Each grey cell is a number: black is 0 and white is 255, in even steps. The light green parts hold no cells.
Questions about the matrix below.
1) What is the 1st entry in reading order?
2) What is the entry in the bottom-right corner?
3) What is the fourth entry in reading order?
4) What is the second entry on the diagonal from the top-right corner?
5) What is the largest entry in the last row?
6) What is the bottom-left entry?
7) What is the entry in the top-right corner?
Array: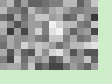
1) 157
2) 157
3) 157
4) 142
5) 197
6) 157
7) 197

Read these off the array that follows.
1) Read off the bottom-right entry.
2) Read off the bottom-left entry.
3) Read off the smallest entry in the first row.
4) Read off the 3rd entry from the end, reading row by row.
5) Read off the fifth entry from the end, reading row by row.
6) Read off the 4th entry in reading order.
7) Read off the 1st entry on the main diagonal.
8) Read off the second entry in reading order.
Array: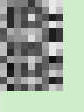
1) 174
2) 189
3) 56
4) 122
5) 148
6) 122
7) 174
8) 135

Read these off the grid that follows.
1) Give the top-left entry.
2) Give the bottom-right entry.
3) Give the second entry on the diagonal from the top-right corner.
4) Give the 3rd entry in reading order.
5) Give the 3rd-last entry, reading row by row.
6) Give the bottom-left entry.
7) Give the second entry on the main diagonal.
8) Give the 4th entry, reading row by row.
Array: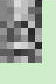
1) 134
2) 121
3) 107
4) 220
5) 191
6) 148
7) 121
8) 191

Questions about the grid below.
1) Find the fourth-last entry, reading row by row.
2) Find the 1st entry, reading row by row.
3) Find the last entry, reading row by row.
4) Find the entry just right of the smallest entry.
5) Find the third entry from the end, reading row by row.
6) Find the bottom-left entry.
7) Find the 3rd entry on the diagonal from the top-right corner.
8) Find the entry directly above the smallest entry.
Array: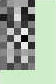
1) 68
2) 97
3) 126
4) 177
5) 113
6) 113
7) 221
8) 235

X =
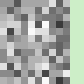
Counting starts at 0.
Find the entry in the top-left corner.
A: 150
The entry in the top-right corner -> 195
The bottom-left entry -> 179
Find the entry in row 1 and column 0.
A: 166
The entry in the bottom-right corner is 111
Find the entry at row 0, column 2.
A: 86
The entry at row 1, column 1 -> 99
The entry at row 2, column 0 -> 179
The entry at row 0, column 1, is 150
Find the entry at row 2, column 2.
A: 138

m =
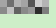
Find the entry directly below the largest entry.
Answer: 44
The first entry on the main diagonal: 164
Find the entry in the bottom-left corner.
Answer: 137
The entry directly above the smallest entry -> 206

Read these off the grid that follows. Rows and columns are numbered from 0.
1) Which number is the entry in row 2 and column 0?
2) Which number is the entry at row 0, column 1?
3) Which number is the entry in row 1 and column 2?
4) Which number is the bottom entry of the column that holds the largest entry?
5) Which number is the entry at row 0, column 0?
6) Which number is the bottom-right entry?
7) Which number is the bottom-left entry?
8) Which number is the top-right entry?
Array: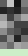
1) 155
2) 195
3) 35
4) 109
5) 93
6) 155
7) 141
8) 125

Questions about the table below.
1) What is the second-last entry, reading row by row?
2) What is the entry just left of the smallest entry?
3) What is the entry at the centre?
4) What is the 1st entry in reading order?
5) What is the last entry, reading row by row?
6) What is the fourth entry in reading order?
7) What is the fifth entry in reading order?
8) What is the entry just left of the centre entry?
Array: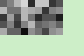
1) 143
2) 99
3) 115
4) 99
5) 158
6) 213
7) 42
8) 183

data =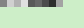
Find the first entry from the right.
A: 163
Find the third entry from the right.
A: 76
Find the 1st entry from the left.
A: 131

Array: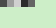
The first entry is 74
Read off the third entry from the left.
208
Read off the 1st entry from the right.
100
